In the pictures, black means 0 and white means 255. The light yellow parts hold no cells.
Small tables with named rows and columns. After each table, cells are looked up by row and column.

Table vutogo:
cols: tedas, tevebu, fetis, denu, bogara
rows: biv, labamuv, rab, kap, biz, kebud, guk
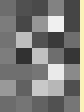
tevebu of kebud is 97
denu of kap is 110
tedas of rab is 115
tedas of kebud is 153
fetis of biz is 118
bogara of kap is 54
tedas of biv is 109
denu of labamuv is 240
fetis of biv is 74
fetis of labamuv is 150
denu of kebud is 183
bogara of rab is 110
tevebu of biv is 80
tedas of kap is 125
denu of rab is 58
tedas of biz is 111
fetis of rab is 82
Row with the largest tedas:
kebud

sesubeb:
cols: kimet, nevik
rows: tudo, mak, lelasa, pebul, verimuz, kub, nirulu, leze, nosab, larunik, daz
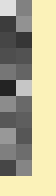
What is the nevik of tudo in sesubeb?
129
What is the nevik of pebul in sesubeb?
82
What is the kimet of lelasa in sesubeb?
70
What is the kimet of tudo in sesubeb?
223
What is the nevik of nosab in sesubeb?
86
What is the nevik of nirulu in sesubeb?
105
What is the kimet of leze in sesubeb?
87
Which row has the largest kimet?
tudo

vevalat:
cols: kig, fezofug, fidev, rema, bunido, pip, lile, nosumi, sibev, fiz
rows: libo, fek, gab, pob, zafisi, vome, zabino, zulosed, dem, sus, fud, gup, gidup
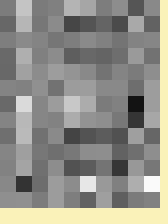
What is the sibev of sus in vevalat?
111
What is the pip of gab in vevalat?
138
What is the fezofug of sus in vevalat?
159
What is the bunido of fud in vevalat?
82
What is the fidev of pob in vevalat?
128
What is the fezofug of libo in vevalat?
196
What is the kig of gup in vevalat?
136
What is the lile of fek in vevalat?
100
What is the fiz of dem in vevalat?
102
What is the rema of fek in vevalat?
139
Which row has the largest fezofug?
zabino

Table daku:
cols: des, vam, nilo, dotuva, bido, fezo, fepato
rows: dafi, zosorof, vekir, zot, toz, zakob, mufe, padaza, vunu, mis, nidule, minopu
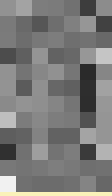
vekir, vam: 109
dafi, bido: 113
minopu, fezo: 132
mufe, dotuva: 133
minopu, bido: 112
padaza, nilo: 136
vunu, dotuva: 98
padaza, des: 190
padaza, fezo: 81
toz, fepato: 134
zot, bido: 104
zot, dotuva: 98
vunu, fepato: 149
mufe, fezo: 45
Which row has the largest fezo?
vunu

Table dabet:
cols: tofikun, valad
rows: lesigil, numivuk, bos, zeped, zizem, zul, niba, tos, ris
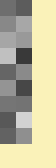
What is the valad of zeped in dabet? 57
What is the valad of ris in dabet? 143
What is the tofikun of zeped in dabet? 192
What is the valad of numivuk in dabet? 167
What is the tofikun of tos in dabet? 88
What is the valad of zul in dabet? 71
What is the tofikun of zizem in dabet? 101
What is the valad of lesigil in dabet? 92
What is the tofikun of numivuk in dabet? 136
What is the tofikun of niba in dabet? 117
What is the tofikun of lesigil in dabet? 110
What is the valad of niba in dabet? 115
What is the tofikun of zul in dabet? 148
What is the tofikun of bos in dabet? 166
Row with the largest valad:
tos

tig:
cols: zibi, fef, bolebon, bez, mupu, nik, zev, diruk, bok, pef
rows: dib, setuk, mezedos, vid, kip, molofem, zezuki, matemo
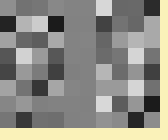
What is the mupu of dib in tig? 131
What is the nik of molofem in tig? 130
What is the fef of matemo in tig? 56
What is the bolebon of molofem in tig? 54
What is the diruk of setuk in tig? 115
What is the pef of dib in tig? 43
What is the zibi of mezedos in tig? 162
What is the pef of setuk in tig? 169
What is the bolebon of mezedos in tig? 93
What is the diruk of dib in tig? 104
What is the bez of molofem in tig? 166
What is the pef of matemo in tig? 140
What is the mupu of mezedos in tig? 131
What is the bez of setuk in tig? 27
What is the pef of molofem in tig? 113
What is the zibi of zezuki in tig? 134

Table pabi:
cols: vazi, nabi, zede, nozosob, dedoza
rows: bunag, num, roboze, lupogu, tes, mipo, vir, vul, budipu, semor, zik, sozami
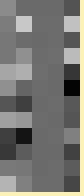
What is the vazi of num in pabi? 124
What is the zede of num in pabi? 107
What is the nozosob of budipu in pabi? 108
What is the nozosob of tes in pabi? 106
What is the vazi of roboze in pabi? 118
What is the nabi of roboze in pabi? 108
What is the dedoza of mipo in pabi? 4
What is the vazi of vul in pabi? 159
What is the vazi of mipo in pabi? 143

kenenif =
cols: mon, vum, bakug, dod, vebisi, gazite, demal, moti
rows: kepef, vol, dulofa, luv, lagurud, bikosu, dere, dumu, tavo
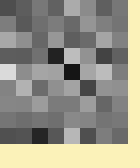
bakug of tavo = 37
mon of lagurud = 218
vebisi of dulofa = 94
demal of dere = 102
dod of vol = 124
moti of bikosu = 144
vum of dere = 133
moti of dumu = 120
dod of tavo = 87
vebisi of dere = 123
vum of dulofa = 143
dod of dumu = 111
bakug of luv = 113
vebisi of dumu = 137
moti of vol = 116
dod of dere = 123
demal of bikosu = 147
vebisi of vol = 105
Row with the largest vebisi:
luv

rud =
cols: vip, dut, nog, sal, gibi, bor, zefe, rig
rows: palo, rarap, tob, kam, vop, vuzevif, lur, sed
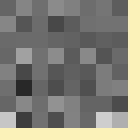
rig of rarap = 114
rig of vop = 98
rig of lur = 76
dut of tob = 107
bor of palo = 109
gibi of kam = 91
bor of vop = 89
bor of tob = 89
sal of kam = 140
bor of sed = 104
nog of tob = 107
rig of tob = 92
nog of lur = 110
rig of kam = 106
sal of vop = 86
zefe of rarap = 114
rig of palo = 93
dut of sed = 61

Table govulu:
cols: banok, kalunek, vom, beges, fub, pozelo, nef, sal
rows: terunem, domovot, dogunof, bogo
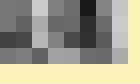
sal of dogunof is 197
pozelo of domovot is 46
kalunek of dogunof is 71
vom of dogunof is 183
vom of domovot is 171
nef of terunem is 132
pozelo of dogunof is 49
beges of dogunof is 129
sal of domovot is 203

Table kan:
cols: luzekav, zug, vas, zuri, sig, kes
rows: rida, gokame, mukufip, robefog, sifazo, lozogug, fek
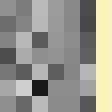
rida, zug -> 125
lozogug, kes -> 162
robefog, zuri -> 147
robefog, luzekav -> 78
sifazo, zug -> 92
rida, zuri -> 156
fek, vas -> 186
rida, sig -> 137
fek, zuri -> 140
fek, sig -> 140
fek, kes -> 87
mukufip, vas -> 90
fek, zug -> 103
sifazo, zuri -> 94
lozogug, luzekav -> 167
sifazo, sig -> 134
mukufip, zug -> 184

